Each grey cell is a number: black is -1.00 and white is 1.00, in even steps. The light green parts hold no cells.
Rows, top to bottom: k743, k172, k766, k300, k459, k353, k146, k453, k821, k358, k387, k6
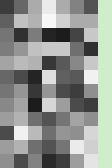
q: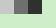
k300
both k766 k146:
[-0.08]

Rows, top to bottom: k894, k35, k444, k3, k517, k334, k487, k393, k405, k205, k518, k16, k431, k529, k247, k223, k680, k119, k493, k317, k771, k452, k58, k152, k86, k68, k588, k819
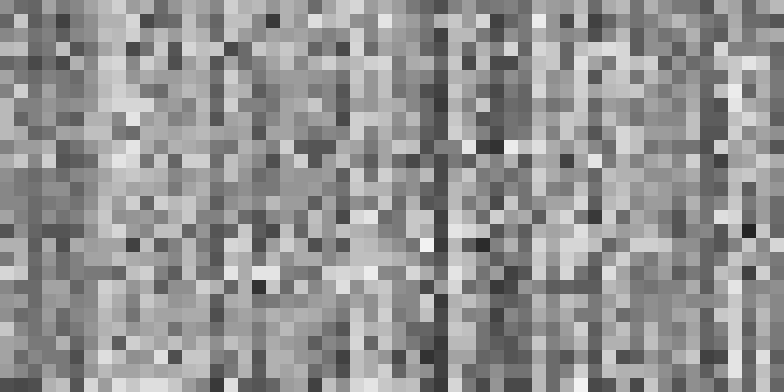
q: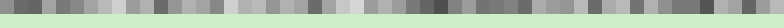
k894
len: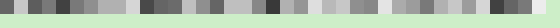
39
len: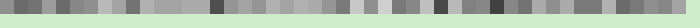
49

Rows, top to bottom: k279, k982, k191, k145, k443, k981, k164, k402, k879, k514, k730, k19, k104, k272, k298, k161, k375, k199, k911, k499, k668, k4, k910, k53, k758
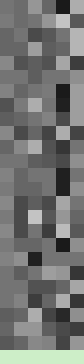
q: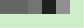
k272
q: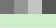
k982
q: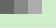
k730
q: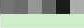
k279
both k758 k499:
[0.18]
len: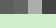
4

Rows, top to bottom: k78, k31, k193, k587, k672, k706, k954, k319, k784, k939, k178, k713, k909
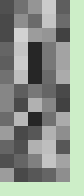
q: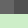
k178
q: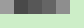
k909
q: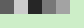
k672

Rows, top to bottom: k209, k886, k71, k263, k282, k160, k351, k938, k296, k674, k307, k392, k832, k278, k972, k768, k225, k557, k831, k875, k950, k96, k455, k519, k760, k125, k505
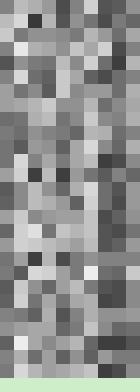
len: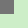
1
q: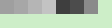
k505
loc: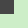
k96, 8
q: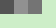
k886
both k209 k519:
[0.14]
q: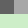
k307

